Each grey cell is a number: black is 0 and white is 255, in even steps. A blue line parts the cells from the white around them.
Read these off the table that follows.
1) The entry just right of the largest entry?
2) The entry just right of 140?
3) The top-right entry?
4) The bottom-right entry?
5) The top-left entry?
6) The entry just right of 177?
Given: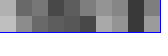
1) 140
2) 105
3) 126
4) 155
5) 177
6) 105

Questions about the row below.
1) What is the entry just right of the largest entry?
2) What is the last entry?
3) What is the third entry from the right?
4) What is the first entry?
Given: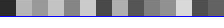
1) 79
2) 98
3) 217
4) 43
